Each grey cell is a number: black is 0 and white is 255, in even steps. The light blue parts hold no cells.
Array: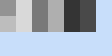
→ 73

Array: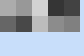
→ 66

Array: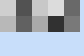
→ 105

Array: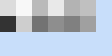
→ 192

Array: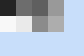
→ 153

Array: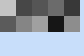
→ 56

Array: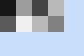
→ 185

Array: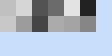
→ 34
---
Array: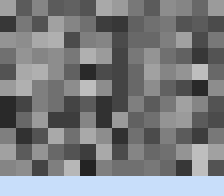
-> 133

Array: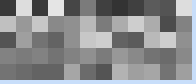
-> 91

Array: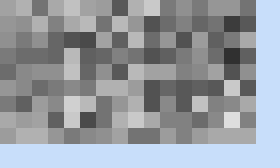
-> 150

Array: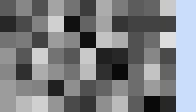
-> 93

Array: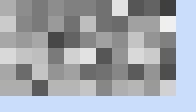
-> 85

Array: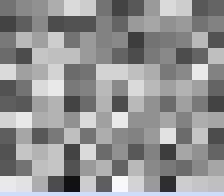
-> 204

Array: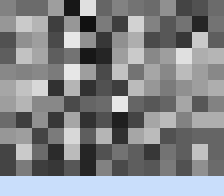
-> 68

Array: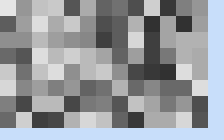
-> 56

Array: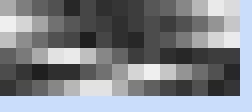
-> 184
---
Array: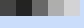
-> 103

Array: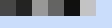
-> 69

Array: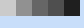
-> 102

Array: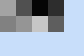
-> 80

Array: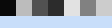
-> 81

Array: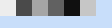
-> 97

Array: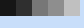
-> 119

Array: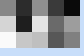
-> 44
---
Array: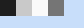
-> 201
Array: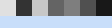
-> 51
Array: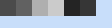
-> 97
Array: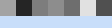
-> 37
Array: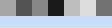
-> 84
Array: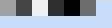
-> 69
